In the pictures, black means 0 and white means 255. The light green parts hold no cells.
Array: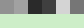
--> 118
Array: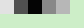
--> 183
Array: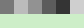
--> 207
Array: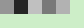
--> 178
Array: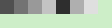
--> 223
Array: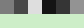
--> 147
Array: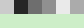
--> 171
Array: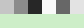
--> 227
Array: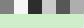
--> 174
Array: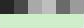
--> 155
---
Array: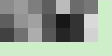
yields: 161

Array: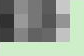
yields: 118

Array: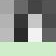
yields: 199

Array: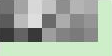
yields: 222

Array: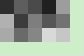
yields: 126

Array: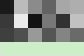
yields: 19

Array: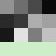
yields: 174

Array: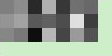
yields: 89
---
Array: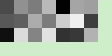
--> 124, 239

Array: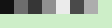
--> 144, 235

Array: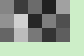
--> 39, 208

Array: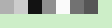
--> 143, 250

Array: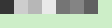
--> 233, 233

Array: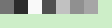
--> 80, 249

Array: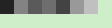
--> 110, 192

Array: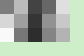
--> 53, 249

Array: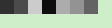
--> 13, 204
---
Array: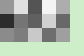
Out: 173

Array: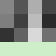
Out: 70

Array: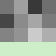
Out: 111

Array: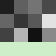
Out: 73

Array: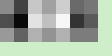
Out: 118

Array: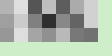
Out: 209
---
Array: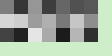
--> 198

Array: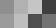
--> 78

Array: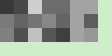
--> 163

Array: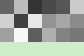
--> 167

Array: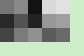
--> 152

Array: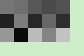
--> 104
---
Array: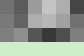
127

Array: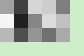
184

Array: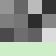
74

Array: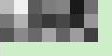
85

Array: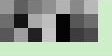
87

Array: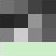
127

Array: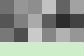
120

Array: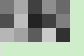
182

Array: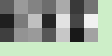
63
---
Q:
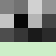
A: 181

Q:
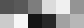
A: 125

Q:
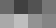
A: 82

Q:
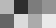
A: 124

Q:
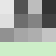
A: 131

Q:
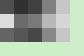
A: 121
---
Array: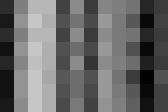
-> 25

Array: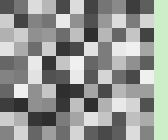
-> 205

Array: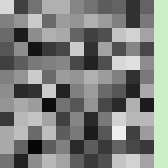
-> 128

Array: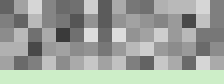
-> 127

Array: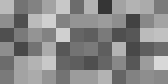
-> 142

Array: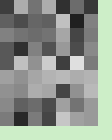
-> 96

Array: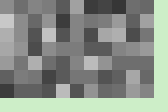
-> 200

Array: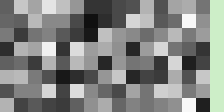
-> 102
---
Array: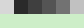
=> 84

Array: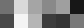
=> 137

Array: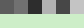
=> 178

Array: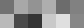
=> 174

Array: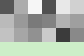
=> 80

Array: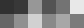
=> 83

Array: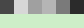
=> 181

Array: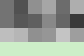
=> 166
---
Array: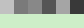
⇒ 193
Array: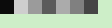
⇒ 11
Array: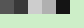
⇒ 85
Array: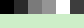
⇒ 0
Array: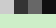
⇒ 204
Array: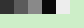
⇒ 49
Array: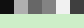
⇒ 15
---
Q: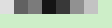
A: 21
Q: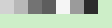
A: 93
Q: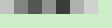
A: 145
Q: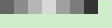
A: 216
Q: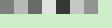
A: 226
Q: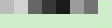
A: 55
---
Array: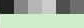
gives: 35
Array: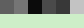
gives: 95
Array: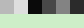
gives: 185
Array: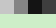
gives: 198
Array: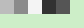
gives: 188
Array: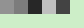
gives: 146
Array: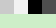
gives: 202
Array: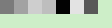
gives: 123
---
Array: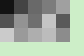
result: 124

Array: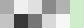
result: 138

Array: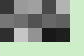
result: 74

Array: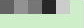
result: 40

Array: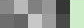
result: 150

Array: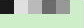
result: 108

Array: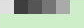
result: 117
